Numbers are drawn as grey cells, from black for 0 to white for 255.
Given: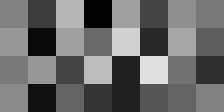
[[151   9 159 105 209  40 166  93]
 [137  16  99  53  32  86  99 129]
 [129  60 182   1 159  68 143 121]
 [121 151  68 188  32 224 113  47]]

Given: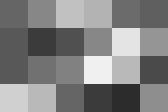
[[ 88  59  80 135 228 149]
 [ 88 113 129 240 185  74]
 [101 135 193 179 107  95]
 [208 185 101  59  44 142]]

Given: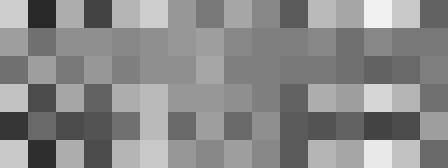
[[206  40 173  67 180 206 151 120 166 135  90 186 166 241 200  98]
 [200  46 173  75 180 200 151 135 158 135  90 180 166 233 194 105]
 [194  75 166  98 173 186 151 151 143 127  98 173 158 214 180 112]
 [ 54 105  75  83 112 186 105 158 105 143  90  83  98  67  75 158]
 [158 112 143 143 135 143 151 158 135 127 127 135 112 135 120 120]
 [112 158 120 151 127 143 143 166 127 127 120 120 112  98 105 127]]

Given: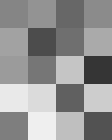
[[162  76 111 170]
 [155 118 197  53]
 [133 147 103 139]
 [233 219  96 205]
 [126 239 191  82]]

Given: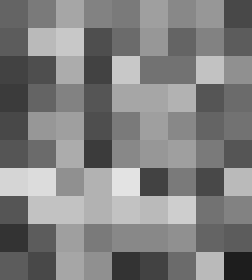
[[ 92  72 166 144  51  66 107 186  29]
 [ 66  78 172  66 200 114 114 194 144]
 [ 51  92 159 122 136 136 144 100  92]
 [ 59 100 130  85 166 166 178  85 107]
 [ 85 107 172  59 136 151 159 122  85]
 [100 122 166 130 122 159 136 151  72]
 [ 72 151 159  78 122 159 136 100 114]
 [ 92 186 200  78 107 151 100 130  92]
 [ 85 194 194 178 194 186 206 114 130]
 [213 220 144 178 227  66 122  72 186]]

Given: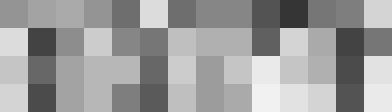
[[220  67 141 204 134 118 191 176 176  96 212 170  67 118]
 [212  75 163 183 126  90 191 156 170 241 226 212  83 234]
 [197 103 163 183 183 103 204 156 197 234 197 176  75 226]
 [148 163 170 148 110 220 110 134 134  83  53 118 126 212]]
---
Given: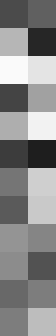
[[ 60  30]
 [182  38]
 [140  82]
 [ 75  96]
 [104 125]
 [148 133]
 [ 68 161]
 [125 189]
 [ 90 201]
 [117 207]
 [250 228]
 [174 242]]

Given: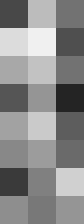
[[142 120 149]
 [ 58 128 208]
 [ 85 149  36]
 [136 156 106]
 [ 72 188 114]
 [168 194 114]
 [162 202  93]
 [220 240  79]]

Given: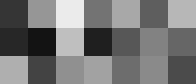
[[ 39  19 191  31  87 130 102]
 [175  67 144 162 109 138  75]
 [ 53 150 235 115 168  94 183]]

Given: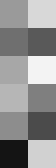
[[141  75]
 [111  89]
 [182 127]
 [ 20 209]
 [154 216]
 [167 243]]

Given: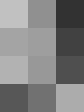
[[ 87 113 172]
 [193 144  50]
 [178 152  79]
 [164 158  65]]

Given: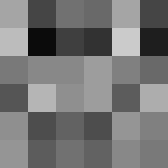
[[188  11  63  50 203  30]
 [165  69 113 105 165  69]
 [143  77  98  77 149 128]
 [149  92 113  98 136 121]
 [121 136 136 157 128 105]
 [ 85 181 143 157  92 173]]
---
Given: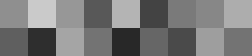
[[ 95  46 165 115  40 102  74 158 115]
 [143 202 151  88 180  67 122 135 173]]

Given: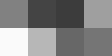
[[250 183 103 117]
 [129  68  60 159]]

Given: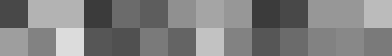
[[158 130 220  86  80 122 100 194 130  86 107 130 136 122]
 [ 72 179 179  59 107  93 144 165 151  59  72 151 151 187]]

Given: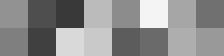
[[127  64 217 201  92 106 174 153]
 [146  78  57 187 140 244 166 112]]

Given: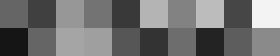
[[ 21 101 165 159  86  51 109  35  93 138]
 [101  64 151 115  57 180 130 188  70 243]]

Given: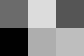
[[  1 174 190]
 [107 220  85]]

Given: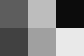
[[ 65 160 233]
 [ 93 189  12]]
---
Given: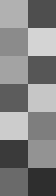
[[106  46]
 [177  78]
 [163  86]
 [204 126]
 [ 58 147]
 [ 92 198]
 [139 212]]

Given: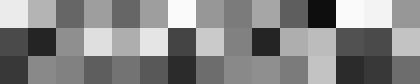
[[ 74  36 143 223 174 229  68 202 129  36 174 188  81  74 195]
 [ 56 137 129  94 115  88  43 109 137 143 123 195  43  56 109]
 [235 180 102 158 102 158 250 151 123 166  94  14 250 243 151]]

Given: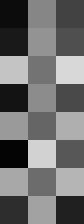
[[154 101 175]
 [168 108 181]
 [196 115 216]
 [ 12 134  66]
 [ 19 140  73]
 [ 25 147  79]
 [ 45 162  32]
 [  4 210  87]]

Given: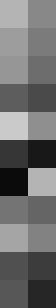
[[ 54  24]
 [ 87  38]
 [ 80  60]
 [ 93  74]
 [116 101]
 [150 109]
 [157 123]
 [165 130]
 [180 136]
 [202 143]
 [ 11 180]]

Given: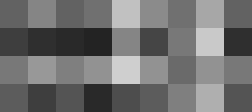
[[ 62  47  41  35 133  69 120 201  47]
 [ 92  62  84  41  77  92 127 175  84]
 [ 98 133  98 112 193 139 112 167  98]
 [120 152 127 146 207 146 106 146 120]]

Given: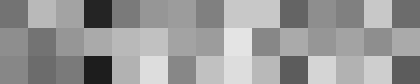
[[135 108 122  29 178 221 135 193 221 185  92 213 178 206  92]
 [142 115 150 170 185 193 163 156 228 135 170 150 163 142 170]
 [115 185 163  36 122 150 156 128 200 200 100 142 128 200 108]]
